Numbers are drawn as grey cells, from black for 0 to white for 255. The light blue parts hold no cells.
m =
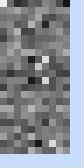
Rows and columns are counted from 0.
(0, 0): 238
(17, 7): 150
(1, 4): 115
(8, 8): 121
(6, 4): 91
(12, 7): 79
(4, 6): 114
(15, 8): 165
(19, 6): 125
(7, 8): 138
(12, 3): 71
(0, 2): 48
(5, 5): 101
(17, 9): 91
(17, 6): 58
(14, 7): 116
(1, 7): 124
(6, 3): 105
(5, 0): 69
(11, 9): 126
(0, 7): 119
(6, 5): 110
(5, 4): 88
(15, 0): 166
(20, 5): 24
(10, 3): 84
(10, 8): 69
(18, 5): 111
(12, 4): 83
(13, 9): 145
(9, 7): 79
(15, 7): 110
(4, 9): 112
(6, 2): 169
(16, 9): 131
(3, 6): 38

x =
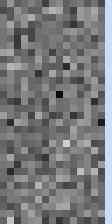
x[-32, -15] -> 99
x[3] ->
[124, 165, 107, 145, 82, 98, 118, 123, 109, 85, 54, 87, 140, 127, 120]
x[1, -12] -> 116
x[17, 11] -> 155
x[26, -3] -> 79
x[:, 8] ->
[137, 165, 123, 109, 109, 123, 109, 109, 95, 95, 109, 81, 123, 11, 109, 109, 81, 151, 95, 123, 123, 137, 165, 95, 137, 165, 95, 137, 137, 165, 109, 53]
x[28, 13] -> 88
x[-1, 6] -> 64
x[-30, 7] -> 91
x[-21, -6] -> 112
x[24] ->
[108, 45, 95, 97, 127, 87, 86, 91, 137, 126, 89, 188, 130, 180, 75]
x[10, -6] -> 153
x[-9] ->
[116, 120, 57, 126, 138, 121, 86, 123, 95, 112, 101, 121, 130, 88, 155]
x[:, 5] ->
[110, 98, 121, 98, 110, 110, 121, 133, 156, 133, 52, 98, 110, 98, 110, 121, 167, 110, 98, 121, 110, 98, 75, 121, 87, 121, 179, 121, 167, 110, 121, 144]
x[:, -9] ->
[64, 150, 97, 118, 118, 107, 107, 118, 107, 97, 97, 118, 140, 118, 75, 86, 118, 75, 97, 97, 75, 129, 54, 86, 86, 150, 118, 140, 86, 140, 86, 64]
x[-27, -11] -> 71
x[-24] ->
[91, 105, 132, 107, 104, 156, 107, 145, 95, 167, 125, 143, 140, 88, 120]
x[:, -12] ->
[107, 116, 145, 145, 78, 154, 145, 107, 107, 145, 107, 145, 154, 135, 135, 97, 135, 145, 97, 107, 97, 145, 97, 126, 97, 154, 107, 145, 107, 163, 126, 126]
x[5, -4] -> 99
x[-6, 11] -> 143
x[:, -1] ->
[75, 120, 109, 120, 120, 109, 143, 132, 120, 132, 109, 86, 132, 86, 98, 132, 98, 29, 120, 132, 86, 98, 75, 155, 75, 86, 109, 109, 98, 98, 155, 75]
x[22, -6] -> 140
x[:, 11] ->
[121, 155, 155, 87, 132, 99, 121, 87, 143, 87, 121, 65, 110, 87, 121, 121, 87, 155, 121, 121, 155, 132, 110, 121, 188, 110, 143, 121, 132, 121, 121, 87]
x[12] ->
[108, 120, 95, 154, 104, 110, 140, 102, 123, 126, 137, 110, 90, 141, 132]
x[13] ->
[83, 120, 107, 135, 127, 98, 118, 134, 11, 140, 137, 87, 130, 154, 86]
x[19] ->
[124, 135, 120, 107, 116, 121, 97, 113, 123, 112, 149, 121, 140, 127, 132]

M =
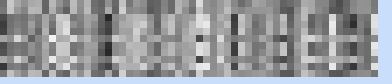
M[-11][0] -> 112
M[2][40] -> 191
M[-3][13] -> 143
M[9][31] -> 159
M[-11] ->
[112, 200, 167, 146, 169, 174, 101, 184, 146, 119, 187, 145, 180, 110, 99, 145, 104, 194, 119, 152, 140, 95, 100, 130, 107, 178, 161, 122, 218, 146, 135, 154, 174, 136, 109, 127, 163, 157, 140, 132, 99, 108, 122, 171, 166, 134, 133, 99, 78, 103, 133, 146, 144, 120]
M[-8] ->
[61, 113, 126, 118, 158, 120, 166, 116, 194, 216, 143, 125, 161, 139, 94, 69, 131, 169, 173, 191, 204, 151, 99, 170, 193, 139, 156, 186, 221, 232, 148, 160, 186, 66, 188, 159, 109, 131, 176, 136, 177, 101, 148, 166, 97, 126, 108, 234, 116, 86, 47, 127, 107, 225]
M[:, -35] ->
[152, 141, 184, 191, 208, 198, 181, 186, 193, 175, 143]
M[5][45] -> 182
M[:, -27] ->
[122, 111, 160, 186, 189, 179, 168, 160, 177, 192, 110]
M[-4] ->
[83, 113, 125, 115, 142, 128, 164, 125, 201, 199, 113, 132, 156, 152, 85, 40, 139, 151, 173, 186, 181, 140, 104, 166, 184, 147, 162, 160, 225, 206, 136, 177, 162, 61, 196, 158, 115, 135, 162, 132, 196, 89, 150, 186, 99, 116, 123, 214, 126, 110, 73, 117, 109, 216]
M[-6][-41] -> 143
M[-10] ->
[120, 196, 151, 132, 183, 180, 101, 175, 129, 97, 185, 141, 186, 113, 104, 170, 99, 206, 135, 141, 133, 90, 102, 133, 107, 182, 143, 111, 195, 147, 140, 155, 188, 145, 135, 147, 149, 149, 152, 129, 92, 85, 137, 185, 167, 139, 126, 88, 84, 105, 137, 146, 146, 123]
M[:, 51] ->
[146, 146, 122, 127, 123, 142, 117, 117, 145, 125, 140]
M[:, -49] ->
[174, 180, 124, 120, 103, 133, 124, 128, 123, 122, 181]
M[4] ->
[67, 117, 136, 118, 147, 103, 177, 103, 193, 223, 116, 117, 150, 128, 87, 63, 132, 162, 160, 208, 171, 143, 107, 157, 192, 133, 166, 189, 184, 206, 149, 169, 158, 72, 200, 145, 117, 123, 176, 135, 186, 121, 144, 185, 113, 134, 113, 228, 113, 100, 97, 123, 91, 212]
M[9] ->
[55, 120, 127, 110, 149, 122, 173, 111, 191, 226, 139, 123, 163, 128, 89, 67, 131, 180, 175, 175, 208, 151, 103, 172, 193, 136, 159, 192, 230, 235, 141, 159, 185, 70, 185, 164, 112, 137, 175, 131, 172, 108, 150, 168, 105, 123, 110, 233, 131, 88, 55, 125, 113, 224]
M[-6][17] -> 183
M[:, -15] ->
[132, 129, 139, 136, 135, 95, 136, 132, 94, 131, 126]
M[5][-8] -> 146
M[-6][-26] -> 73
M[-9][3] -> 113
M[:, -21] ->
[136, 145, 59, 66, 72, 120, 63, 61, 123, 70, 147]
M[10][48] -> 87
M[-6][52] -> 113
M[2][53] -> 222
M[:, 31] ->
[154, 155, 175, 160, 169, 217, 181, 177, 218, 159, 154]
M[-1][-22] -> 187
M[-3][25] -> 125
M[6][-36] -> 185

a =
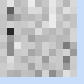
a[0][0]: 202
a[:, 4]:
[236, 218, 184, 212, 183, 161, 203, 166, 196, 164, 188]
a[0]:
[202, 228, 184, 196, 236, 184, 198, 230, 209, 181, 217]
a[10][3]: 193
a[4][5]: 220
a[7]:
[206, 140, 201, 205, 166, 181, 207, 174, 198, 211, 154]
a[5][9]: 187
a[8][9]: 125
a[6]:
[191, 140, 231, 202, 203, 184, 210, 201, 184, 124, 177]
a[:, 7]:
[230, 227, 236, 235, 183, 191, 201, 174, 203, 194, 141]
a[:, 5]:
[184, 217, 195, 181, 220, 181, 184, 181, 204, 200, 152]
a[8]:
[193, 222, 196, 177, 196, 204, 155, 203, 200, 125, 204]
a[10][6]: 211
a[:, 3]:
[196, 188, 186, 202, 184, 200, 202, 205, 177, 200, 193]
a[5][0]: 204
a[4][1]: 40
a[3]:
[196, 208, 199, 202, 212, 181, 219, 235, 193, 210, 195]
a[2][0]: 196

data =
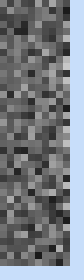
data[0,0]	128
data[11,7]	146
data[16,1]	81
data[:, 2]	[122, 103, 81, 84, 38, 127, 126, 131, 121, 104, 146, 100, 104, 158, 100, 114, 85, 135, 124, 59, 103, 42, 131, 145, 37, 75, 128, 143, 67, 124, 67, 110, 87, 140, 86, 82, 64, 90]
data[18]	[108, 90, 124, 83, 154, 118, 75, 58, 118, 185]
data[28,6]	76
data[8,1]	86
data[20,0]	98
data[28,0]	98
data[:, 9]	[77, 27, 56, 156, 108, 180, 59, 39, 183, 200, 51, 191, 140, 100, 119, 29, 166, 53, 185, 137, 190, 119, 80, 104, 153, 38, 186, 53, 94, 179, 76, 28, 170, 78, 59, 64, 104, 111]
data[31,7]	56
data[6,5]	135
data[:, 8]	[105, 92, 91, 85, 91, 109, 82, 76, 114, 132, 86, 125, 88, 146, 65, 91, 95, 81, 118, 128, 128, 99, 121, 141, 123, 136, 115, 91, 58, 109, 39, 84, 89, 122, 92, 173, 81, 36]
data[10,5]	112
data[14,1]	102
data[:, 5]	[157, 109, 111, 148, 98, 114, 135, 70, 120, 108, 112, 118, 98, 104, 133, 108, 155, 130, 118, 76, 116, 106, 63, 93, 43, 144, 111, 117, 65, 117, 100, 103, 149, 66, 119, 86, 26, 137]
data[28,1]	170
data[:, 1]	[67, 142, 69, 63, 106, 88, 89, 114, 86, 99, 97, 94, 101, 45, 102, 134, 81, 89, 90, 137, 103, 102, 79, 62, 121, 77, 91, 99, 170, 83, 151, 138, 85, 75, 67, 83, 137, 99]
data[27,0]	125
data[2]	[62, 69, 81, 76, 86, 111, 125, 128, 91, 56]
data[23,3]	109
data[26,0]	102
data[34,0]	73
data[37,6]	110
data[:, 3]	[73, 107, 76, 41, 36, 93, 117, 90, 82, 122, 101, 119, 162, 96, 87, 105, 58, 111, 83, 71, 117, 35, 162, 109, 96, 80, 88, 106, 121, 87, 59, 100, 63, 158, 80, 84, 135, 82]

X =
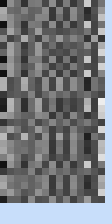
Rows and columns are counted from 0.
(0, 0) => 16
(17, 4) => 128
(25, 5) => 120
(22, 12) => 81
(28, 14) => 73
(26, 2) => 105
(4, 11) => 90
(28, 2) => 95
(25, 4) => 97
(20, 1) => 136
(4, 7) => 90
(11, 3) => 173
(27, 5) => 145
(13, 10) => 79
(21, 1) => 130
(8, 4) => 123
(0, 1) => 143
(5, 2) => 90
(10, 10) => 58
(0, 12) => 203
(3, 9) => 120
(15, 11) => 82
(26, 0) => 169
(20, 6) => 133
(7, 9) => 72
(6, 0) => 65
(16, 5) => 139
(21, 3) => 114
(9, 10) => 124
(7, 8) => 82
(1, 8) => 130
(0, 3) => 51
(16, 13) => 73
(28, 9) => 125
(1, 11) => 96
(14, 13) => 61
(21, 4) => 97
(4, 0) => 84
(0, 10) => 57
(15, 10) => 62

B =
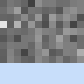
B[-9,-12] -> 99
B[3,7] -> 138
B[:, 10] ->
[123, 144, 129, 68, 146, 80, 128, 125, 115]
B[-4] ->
[87, 107, 78, 119, 121, 151, 99, 122, 160, 124, 80, 109]
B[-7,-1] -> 82
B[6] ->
[105, 122, 119, 119, 104, 140, 106, 122, 143, 127, 128, 110]
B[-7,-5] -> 155
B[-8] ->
[110, 127, 158, 86, 117, 114, 101, 107, 87, 134, 144, 128]
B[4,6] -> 128
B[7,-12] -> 96
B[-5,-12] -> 101
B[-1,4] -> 95
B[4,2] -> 110
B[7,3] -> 69
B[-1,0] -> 94
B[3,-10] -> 178
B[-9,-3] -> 111
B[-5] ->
[101, 115, 110, 106, 118, 144, 128, 125, 108, 153, 146, 135]
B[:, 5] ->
[142, 114, 150, 105, 144, 151, 140, 131, 136]
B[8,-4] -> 128
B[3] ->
[229, 95, 178, 98, 150, 105, 79, 138, 90, 126, 68, 108]
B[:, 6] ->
[123, 101, 87, 79, 128, 99, 106, 149, 122]
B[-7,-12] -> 101
